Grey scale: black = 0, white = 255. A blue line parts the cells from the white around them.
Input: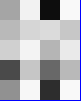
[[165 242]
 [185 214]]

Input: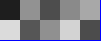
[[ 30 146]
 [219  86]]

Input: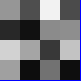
[[150  78]
 [ 40  17]]

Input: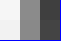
[[246 139]
 [242 137]]

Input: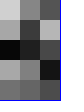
[[208 134]
 [167  59]]

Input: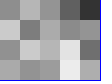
[[142 182]
 [203 125]]

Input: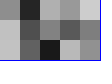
[[142  37]
 [193  79]]

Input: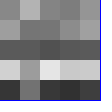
[[136 179]
 [158 117]]

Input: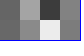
[[101 164]
 [104 138]]
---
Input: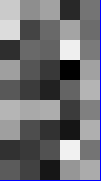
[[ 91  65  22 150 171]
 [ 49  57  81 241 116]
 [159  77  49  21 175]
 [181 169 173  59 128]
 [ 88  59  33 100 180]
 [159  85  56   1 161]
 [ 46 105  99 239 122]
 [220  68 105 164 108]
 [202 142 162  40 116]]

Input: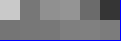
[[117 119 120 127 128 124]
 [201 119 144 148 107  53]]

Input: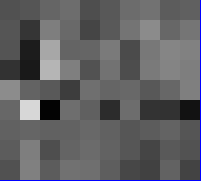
[[ 81 128  92 113 111  94  71  65  98  67]
 [ 92 126  78 100 107  98  86  69  89  82]
 [ 97 101  97  98 104  97  86  92  99  85]
 [103 215   3 110  96  44 109  51  50  18]
 [140  99  89  61 111 101 104  88 103 127]
 [ 50  25 181 127  82 114  77 122 132 126]
 [ 84  28 167 100 101 122  75 120 133 129]
 [ 85  53 126 105  69  89 116 139 103 117]
 [ 81  85 101 109  78  88 108 114  92  96]]

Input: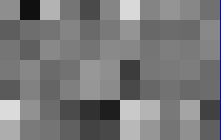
[[173 122 116  96  67  72 184 150 117 144  95]
 [219 145 108  75  49  30 201 180 121 164  65]
 [ 90 129 101 127 150 139  73 103 114 105 108]
 [120 135 107 114 151 143  60 119 122 125 107]
 [117  95 136 125 116 137 135 117 126 122 132]
 [ 94 110 116 132 106 121 148 104 108 106 136]
 [142  16 179 117  74 133 217 132 148 135 112]]

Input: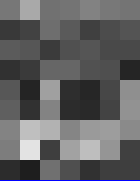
[[ 44  30 112  79  49  62  62]
 [125 227  62 162 190 149  64]
 [131 191 178 133 154 157 138]
 [ 95  49 131  44  41  67 146]
 [ 87  36 160  46  38  71 143]
 [ 49  58 102 102  81  79  37]
 [ 91  86  59  80  85  73  73]
 [ 57  66 110  90  64  76  84]
 [119 169 113 116 130 120 116]]

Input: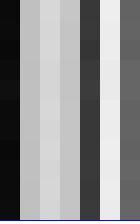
[[ 12 192 213 196  58 235 102]
 [ 11 191 214 196  56 237  99]
 [ 11 192 213 196  58 235 102]
 [  9 191 215 197  56 238  98]
 [ 12 192 213 197  56 236 100]
 [ 11 192 215 197  56 237  99]
 [ 15 192 213 196  60 234 102]
 [ 12 191 213 196  58 234 102]
 [  9 192 215 197  53 237  97]
 [ 11 192 214 196  57 236 100]
 [ 10 192 215 198  56 238  99]]

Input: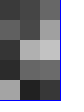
[[164  33  55]
 [ 43 102 107]
 [ 53 176 194]
 [ 96  72 160]
 [ 58  69 103]]
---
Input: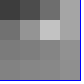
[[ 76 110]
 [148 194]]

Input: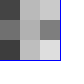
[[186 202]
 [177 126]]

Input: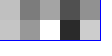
[[124 164]
 [152 255]]

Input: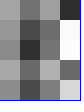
[[114 159]
 [ 73 109]]

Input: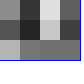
[[ 53 223]
 [ 37 199]]

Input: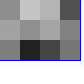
[[197 180]
 [143 165]]

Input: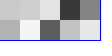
[[206 227]
 [244  93]]

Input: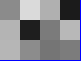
[[218 176]
 [ 30 123]]

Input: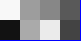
[[157 135]
 [170 235]]
